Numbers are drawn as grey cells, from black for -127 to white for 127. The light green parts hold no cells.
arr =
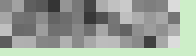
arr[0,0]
6
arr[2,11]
15
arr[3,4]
4
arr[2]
[64, -21, -19, 30, -15, -14, 8, -16, 39, -11, -29, 15, 29, 16, 45]
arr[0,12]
-1
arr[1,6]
-4
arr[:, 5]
[21, -18, -14, 48]
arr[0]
[6, 34, -32, -39, -75, 21, -7, -57, 45, 65, 74, 4, -1, 3, 91]
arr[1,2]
-14
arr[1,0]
38
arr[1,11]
45
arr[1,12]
25
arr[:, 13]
[3, 39, 16, 39]

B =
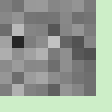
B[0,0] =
1
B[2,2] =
5
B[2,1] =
58
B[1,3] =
-12
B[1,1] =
19
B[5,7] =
-20
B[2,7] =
-3
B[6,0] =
22
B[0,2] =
25
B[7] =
[-2, 48, 2, -3, -32, 20, 6, -16]
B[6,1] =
-18
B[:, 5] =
[12, 8, 6, -27, 15, 15, 2, 20]
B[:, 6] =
[20, -15, 21, -45, -39, -6, -11, 6]
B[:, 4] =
[6, -10, -41, 66, -4, -17, 13, -32]
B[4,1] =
15
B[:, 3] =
[26, -12, 2, 13, 49, 9, 38, -3]

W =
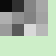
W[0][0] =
-117
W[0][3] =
39
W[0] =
[-117, -79, 5, 39]
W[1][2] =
2

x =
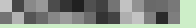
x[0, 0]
69
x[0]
[69, -57, 9, 24, -51, -76, -95, -47, -62, -11, 66, 18, -22, -20, -7]
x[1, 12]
-1
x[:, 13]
[-20, -85]
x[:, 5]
[-76, 27]

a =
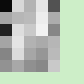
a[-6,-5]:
-117
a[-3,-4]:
100
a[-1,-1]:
73
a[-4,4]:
6
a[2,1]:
93
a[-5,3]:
109
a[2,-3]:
73
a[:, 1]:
[88, 54, 93, 100, 91, 40]
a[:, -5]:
[-117, 38, -94, 37, 5, 18]

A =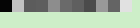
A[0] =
-122
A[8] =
25
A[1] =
66
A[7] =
-52

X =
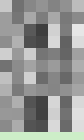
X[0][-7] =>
72
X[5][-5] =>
35
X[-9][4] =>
81
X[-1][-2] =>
-21
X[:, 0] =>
[72, 29, 29, 13, 79, -13, 64, 48, 18, 24, 10]
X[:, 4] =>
[3, 40, 81, 88, -1, 27, 6, 5, 86, 79, 89]
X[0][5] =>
17
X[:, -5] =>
[7, 40, -38, -48, 77, 35, 80, 21, -43, -33, -43]
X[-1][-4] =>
-49
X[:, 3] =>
[19, -2, -65, -57, -10, 10, -20, 12, -61, -62, -49]
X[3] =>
[13, 49, -48, -57, 88, -29, 91]
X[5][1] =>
12
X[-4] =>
[48, -5, 21, 12, 5, 17, 37]
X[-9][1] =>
30
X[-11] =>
[72, -14, 7, 19, 3, 17, 60]
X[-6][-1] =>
46

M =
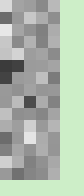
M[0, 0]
89
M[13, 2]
1
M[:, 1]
[35, 24, 36, 10, 83, -62, 27, 17, 59, 15, 30, 24, 38, 47, -14]
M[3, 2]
50
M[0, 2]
29
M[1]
[-19, 24, 71, 44, 14]
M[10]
[45, 30, 79, 25, 53]
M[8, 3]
44
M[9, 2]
18
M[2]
[103, 36, 17, 0, 44]
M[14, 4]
47
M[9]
[64, 15, 18, 6, 36]
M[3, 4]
49
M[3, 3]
2

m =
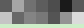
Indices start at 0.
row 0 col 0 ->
-35
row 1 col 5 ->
19
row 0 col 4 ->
-50
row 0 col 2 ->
-14

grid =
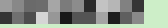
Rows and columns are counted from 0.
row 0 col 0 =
28
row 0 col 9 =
54
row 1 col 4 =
23
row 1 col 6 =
-43
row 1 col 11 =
9
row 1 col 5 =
-103

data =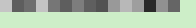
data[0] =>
69
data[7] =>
-32
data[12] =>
-86
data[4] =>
-9
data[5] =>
-33
